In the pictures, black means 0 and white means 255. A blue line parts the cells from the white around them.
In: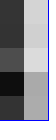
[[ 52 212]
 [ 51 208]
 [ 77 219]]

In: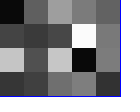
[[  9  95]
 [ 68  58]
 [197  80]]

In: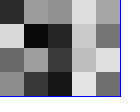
[[ 43 155]
 [218   9]
 [104 158]]

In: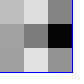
[[189 221]
 [163 124]
 [160 226]]

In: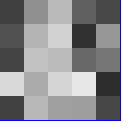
[[ 64 144]
 [ 81 180]
 [ 68 194]]

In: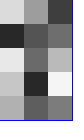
[[219 157]
 [ 40  84]
 [232 106]]

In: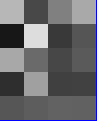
[[183  72]
 [ 23 221]
 [168 106]]

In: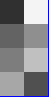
[[ 48 244]
 [ 99 143]
 [125 192]]

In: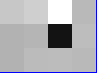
[[199 207]
 [178 181]
 [178 187]]
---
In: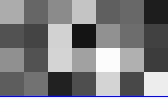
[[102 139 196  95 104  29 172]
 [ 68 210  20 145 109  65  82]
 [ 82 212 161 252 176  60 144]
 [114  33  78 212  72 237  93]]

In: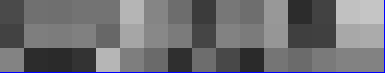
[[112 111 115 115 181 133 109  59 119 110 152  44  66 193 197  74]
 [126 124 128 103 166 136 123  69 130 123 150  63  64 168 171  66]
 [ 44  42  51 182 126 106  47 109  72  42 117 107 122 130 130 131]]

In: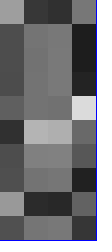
[[ 55  48 119 158]
 [116 120  29  77]
 [114 121  29  77]
 [115 121  35  76]
 [115 113 219  95]
 [180 175 105  48]
 [128 129  87  77]
 [115 118  33  79]
 [ 43  40  98 153]
 [117 120  54  80]]

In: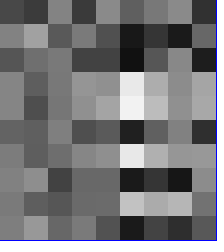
[[ 59 131  58 138  95 120 138  49  72]
 [161  89 122  80  24  53  26 103 130]
 [111 121  66  66  17  86 136  29  85]
 [ 94 120 149 144 233 173 140 165 133]
 [ 78 118 144 164 242 188 144 168 133]
 [ 95 127  79  90  32  96 129  47  99]
 [ 94 110 134 143 232 176 150 152 124]
 [142  66 104 104  26  53  22 140 129]
 [ 94  86 106 107 194 171 182 114 122]
 [152 103 122  82  26  67  46  88 126]]

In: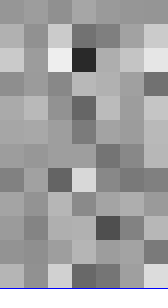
[[157 144 166 154 150 149 150]
 [145 203 114 127 162 203 177]
 [156 238  41 174 196 230 202]
 [155 136 184 177 160 113 142]
 [185 146 102 187 157 197 170]
 [168 158 123 163 156 185 166]
 [151 158 158 116 136 183 157]
 [161 100 216 136 121 128 129]
 [147 182 138 164 174 154 164]
 [132 175 177  79 130 183 155]
 [143 158 181 157 163 122 147]
 [145 209 104 117 159 220 181]]

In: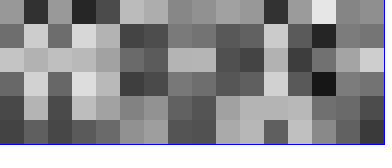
[[ 49 153  38  75 187 173 135 145 161 152  50 155 230 133 143 152]
 [205 109 215 179  68  77 122 114  88  97 203  90  37 124 117 110]
 [178 191 185 162 105  91 180 181  80  68 177  60 113 164 206 195]
 [210 103 221 185  62  74 120 110  86  95 209  89  22 123 114 104]
 [180  74 189 162 130 146  97  84 161 180 180 184 112 106  76  72]
 [ 95  71  90 105 145 158  84  81 170 183  95 192 137  97  58  67]]
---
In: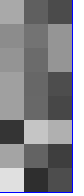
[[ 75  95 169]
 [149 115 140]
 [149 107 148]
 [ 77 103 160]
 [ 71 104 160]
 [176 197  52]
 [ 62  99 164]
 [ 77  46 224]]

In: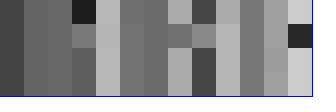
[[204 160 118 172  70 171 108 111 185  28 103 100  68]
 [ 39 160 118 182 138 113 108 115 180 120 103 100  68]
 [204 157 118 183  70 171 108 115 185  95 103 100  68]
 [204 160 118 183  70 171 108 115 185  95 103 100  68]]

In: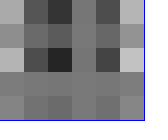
[[181  77 118  52  85 170]
 [147 103 120  91 106 142]
 [194  68 117  37  77 180]
 [125 119 121 118 120 124]
 [134 112 121 107 114 132]]

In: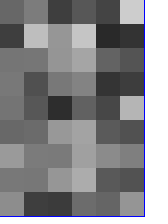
[[205  68  87  62 124 103]
 [ 51  41 197 150 190  62]
 [ 84  99 165 149 118 117]
 [ 61  52 131 120  80 120]
 [181  71  97  45  87 116]
 [ 81  90 163 152 107 104]
 [127 139 160 122 123 154]
 [ 82  89 172 150 119 120]
 [149 101 108  59  62 141]]

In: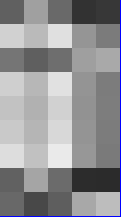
[[ 55  50 105 160  96]
 [123 149 224 186 209]
 [169 159 110  95 117]
 [124 148 225 183 207]
 [125 146 209 177 194]
 [124 148 216 181 201]
 [122 151 234 193 221]
 [ 43  44 107 165  97]
 [189 168  94  72 104]]

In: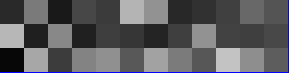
[[ 84 104  64  49  40 146 180  59  71  25 122  41]
 [ 72  63  66 146  63  36  54  62  32 136  31 183]
 [ 93 142 195  87 123 162  88 144 131  60 167   7]]

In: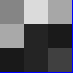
[[167 219 133]
 [ 26  36 169]
 [ 64  36  25]]

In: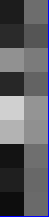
[[109  28]
 [ 85  42]
 [123 145]
 [ 99  39]
 [148 208]
 [144 179]
 [111  19]
 [104  31]
 [106  13]]

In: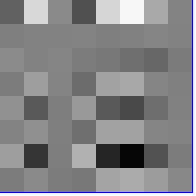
[[131 169 247 214  80 138 216  97]
 [130 133 129 127 131 130 130 127]
 [123 103 111 120 124 133 130 139]
 [128 133 168 162 108 132 158 124]
 [129 110  73  89 153 126  89 145]
 [131 133 162 162 111 127 144 131]
 [124  82   6  37 177 126  53 158]
 [136 156 171 164 120 124 138 124]]
